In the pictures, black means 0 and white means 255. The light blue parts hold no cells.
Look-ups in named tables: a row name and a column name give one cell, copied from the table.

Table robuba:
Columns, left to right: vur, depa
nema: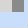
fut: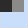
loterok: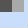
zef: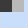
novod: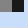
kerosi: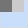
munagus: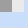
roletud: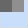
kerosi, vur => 116
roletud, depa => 143
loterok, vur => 84
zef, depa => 185
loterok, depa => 169
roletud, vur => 103
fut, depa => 138
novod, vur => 131
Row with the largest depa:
munagus

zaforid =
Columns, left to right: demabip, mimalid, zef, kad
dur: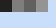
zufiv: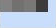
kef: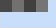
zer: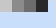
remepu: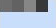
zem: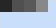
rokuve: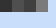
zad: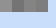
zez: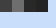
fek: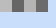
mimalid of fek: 102
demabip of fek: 188
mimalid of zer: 139
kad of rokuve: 122
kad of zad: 125
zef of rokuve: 64
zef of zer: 109
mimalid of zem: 80
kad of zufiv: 60
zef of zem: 89
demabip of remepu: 109
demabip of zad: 145
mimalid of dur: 126
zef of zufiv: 120
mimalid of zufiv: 113
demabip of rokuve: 50
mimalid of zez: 110
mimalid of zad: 116
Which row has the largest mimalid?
zer

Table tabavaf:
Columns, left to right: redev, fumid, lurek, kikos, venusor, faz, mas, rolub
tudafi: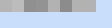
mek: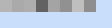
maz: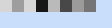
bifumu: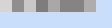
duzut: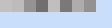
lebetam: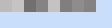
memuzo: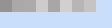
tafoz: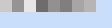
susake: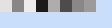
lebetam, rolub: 131
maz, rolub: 117
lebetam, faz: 127
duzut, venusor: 191
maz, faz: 72
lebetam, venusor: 195
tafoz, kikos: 109
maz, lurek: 215
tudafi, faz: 140
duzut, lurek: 147
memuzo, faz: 208
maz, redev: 214
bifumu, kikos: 125
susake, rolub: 155
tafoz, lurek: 230
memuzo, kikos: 204
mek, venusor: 164

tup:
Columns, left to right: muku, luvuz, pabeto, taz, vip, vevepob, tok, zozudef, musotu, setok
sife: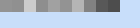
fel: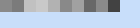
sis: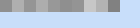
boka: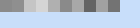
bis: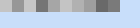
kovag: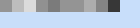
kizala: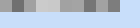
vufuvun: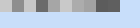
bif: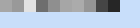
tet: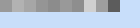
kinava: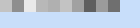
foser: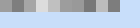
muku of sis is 143
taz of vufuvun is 107
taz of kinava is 184
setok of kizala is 125
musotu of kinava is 155
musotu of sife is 88
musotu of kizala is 162
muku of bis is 196
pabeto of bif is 226
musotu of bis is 105
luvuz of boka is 143
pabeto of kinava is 233

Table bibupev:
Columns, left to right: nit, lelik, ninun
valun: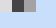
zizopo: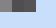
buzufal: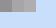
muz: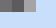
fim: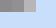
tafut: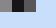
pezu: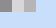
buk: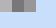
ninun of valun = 163
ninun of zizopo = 84
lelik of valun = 69
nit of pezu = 141
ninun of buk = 151
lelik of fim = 145
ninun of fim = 182
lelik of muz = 92
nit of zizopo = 131
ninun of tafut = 87
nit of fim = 139
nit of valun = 221
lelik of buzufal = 166
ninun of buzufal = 174
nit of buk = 180
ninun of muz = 164
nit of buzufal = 145
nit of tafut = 135
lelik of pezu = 215

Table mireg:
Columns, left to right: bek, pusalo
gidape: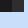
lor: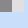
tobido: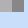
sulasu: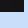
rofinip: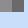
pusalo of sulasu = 20
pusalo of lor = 224
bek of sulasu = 21
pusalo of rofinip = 106
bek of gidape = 27
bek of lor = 136
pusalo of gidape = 46
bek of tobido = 177
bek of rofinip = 141
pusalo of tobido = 135
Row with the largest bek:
tobido

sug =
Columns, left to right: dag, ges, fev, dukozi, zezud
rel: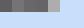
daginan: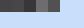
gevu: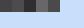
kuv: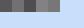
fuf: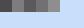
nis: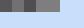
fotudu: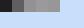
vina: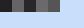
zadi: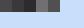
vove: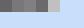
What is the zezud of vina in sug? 85
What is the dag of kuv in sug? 87
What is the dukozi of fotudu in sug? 154
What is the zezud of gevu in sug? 74
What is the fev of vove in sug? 128
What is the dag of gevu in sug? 67
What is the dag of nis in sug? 86
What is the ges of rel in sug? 116
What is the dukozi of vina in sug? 106
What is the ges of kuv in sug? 113
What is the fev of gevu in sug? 47
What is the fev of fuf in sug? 90
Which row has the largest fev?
fotudu

